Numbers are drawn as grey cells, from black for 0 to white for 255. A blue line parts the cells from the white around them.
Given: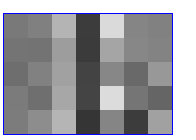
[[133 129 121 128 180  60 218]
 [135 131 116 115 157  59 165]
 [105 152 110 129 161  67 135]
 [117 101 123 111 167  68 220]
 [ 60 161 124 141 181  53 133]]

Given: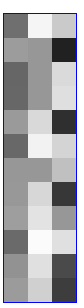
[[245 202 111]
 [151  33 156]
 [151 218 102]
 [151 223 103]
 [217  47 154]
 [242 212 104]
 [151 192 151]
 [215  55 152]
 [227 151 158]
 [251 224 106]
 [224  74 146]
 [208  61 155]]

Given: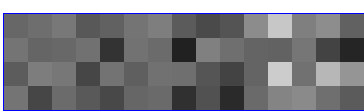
[[141  97 103 110 120  88  97 116 126  91  74  84 140 199 127]
 [ 67  37 116 101 104 113  51 114 107  33 128 111 100  98 118]
 [183 149  92 125 119  70 115  95 113 111  85  67 100 204 113]
 [111  91 116  70 107  89  72 102 106  48  81  42 106 132 138]]

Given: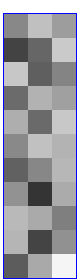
[[192 157 136]
 [102 202  67]
 [ 95 132 199]
 [178 160 107]
 [106 200 174]
 [193 179 137]
 [135 183  97]
 [ 52 171 146]
 [170 127 185]
 [ 68 145 181]
 [169 245  92]]

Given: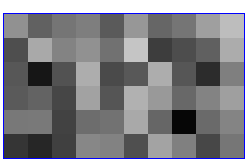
[[159 189 145  97 117 126  90 151 102 117]
 [ 96 172  78 169 131 145 113 197  61  77]
 [ 44 127  87  22  82 173  74  88 173  86]
 [131 159  90  99  70 162  85 177 153 104]
 [106 132 120 121  66 109 114 169 102   6]
 [ 71 118  53  38  64 135 130  79 163 128]]

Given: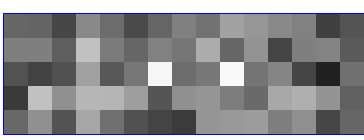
[[ 64  84 102 100  71 137 108  74 101 128 114 162 150 136 129]
 [131  90 126 127  94 193 123 102 129 118 172 102 147  68 127]
 [ 32 113  82  66  80 161  88 119 246 109 120 249 116 133  69]
 [148  96  58 193 144 182 181 158  85 144 149 125 106 168 175]
 [ 70 102 104 144  83 166 112  81  68  59 149 153 156 126 143]]

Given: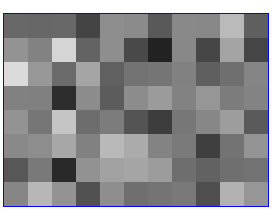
[[186  95 104 103 104  68 141 139  89 137 136]
 [164  69 147 130 213  99 142  73  34 136  70]
 [111 133 219 152 107 165  96 115 117 129  95]
 [124 131 129 128  45 140  92 140 155 130 150]
 [157  90 147 118 197 109 124  84  61 119 135]
 [115 148 137 141 167 129 185 171 131 122  63]
 [111 115  87 121  41 146 162 165 156 110  98]
 [178 150 134 183 147  81 142 111 116 121  78]]
